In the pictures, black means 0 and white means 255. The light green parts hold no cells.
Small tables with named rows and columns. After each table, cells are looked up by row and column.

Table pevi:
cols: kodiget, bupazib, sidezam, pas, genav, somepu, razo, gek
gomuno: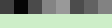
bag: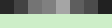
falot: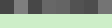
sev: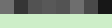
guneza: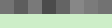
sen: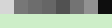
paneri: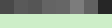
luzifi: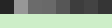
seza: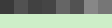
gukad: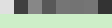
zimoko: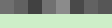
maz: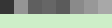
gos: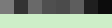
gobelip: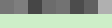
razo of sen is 145
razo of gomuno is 98
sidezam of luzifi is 107
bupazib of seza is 81
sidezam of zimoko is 65
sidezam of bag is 116
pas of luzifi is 105
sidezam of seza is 65
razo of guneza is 123
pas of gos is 79
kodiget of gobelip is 117
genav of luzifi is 86
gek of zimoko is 86
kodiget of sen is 214
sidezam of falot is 71
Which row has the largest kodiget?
gukad

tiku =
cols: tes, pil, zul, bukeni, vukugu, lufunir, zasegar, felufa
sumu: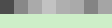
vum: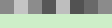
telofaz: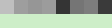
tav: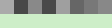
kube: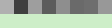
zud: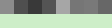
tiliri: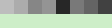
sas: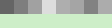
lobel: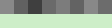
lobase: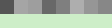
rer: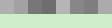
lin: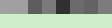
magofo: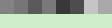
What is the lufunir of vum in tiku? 82
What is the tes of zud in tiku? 140
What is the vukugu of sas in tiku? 174
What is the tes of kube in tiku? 176
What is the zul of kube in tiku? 158
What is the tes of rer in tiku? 175
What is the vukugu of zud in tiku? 166
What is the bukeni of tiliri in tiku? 148
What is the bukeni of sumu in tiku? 194
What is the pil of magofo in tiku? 118
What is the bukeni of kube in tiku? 92
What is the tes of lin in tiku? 160
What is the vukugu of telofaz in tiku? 52
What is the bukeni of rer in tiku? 110
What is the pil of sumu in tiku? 136
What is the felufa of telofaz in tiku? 58
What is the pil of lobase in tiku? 165
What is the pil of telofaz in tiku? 158
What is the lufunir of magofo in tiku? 77
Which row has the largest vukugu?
vum

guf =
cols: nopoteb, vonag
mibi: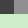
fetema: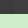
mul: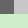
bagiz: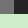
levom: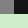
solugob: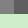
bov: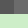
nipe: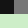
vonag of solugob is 95
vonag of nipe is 119
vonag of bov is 107
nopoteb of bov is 87
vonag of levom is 20
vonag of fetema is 63
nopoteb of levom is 129
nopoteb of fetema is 60
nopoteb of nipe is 19
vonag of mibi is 144
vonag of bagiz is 36
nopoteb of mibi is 65
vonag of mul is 199
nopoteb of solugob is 129
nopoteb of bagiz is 114
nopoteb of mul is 101

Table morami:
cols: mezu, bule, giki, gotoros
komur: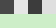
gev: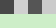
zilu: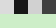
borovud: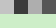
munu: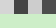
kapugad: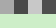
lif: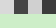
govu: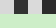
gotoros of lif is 59
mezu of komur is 72
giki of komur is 60
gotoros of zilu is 64
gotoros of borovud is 86
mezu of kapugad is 169
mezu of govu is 216
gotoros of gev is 203
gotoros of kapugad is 78
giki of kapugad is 200
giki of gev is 85
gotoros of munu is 77

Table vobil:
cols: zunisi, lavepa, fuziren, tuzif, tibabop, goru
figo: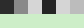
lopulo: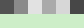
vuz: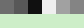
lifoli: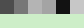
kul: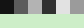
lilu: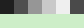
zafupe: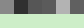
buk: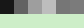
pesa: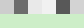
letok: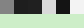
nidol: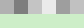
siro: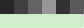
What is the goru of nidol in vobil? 193
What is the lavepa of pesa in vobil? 108
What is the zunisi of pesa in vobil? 205
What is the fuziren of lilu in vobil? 150
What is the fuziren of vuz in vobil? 16
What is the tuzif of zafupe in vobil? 91
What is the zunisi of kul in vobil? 19
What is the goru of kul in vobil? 155
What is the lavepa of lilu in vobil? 79
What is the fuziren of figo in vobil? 214
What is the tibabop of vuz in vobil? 161
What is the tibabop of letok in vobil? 20
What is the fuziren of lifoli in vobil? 180
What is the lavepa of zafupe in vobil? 48
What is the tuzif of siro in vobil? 151
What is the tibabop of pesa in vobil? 88

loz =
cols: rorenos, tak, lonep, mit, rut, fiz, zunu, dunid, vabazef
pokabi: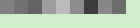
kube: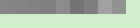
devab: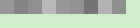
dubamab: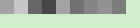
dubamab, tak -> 199
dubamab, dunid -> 145
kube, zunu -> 126
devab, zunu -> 117
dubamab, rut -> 163
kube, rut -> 139
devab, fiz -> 146
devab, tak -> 133
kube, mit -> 128
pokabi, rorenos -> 129
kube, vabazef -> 145
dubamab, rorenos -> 162

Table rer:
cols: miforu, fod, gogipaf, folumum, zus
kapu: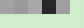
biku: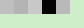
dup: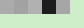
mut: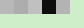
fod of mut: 173
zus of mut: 179
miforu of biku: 191
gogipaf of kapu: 168
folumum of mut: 13
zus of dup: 166
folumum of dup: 29
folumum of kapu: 40
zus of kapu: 158
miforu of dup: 171
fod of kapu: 154
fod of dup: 162
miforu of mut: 184
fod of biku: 180
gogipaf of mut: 192
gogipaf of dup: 177
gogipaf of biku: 200
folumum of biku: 4
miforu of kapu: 162
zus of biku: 185

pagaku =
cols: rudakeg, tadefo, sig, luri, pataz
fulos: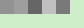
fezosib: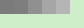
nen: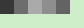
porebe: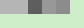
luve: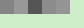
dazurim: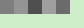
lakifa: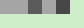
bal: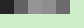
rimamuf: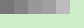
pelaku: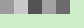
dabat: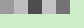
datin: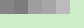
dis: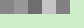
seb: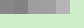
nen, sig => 170
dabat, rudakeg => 155
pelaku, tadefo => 201
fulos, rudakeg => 146
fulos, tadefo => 158
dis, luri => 197
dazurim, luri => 159
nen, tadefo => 109
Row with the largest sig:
nen

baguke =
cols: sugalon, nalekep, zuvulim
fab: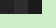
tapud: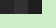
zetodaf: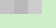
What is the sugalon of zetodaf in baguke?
196
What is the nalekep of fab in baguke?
46
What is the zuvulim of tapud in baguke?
30
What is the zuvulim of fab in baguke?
27
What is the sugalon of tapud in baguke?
38
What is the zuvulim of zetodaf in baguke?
204
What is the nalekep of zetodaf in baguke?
185
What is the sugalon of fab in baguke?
35
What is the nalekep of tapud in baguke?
49

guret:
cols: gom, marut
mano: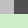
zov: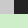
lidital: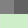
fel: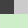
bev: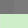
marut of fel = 203
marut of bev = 123
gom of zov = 202
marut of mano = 80
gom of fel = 65
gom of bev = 118
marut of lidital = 98
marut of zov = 35

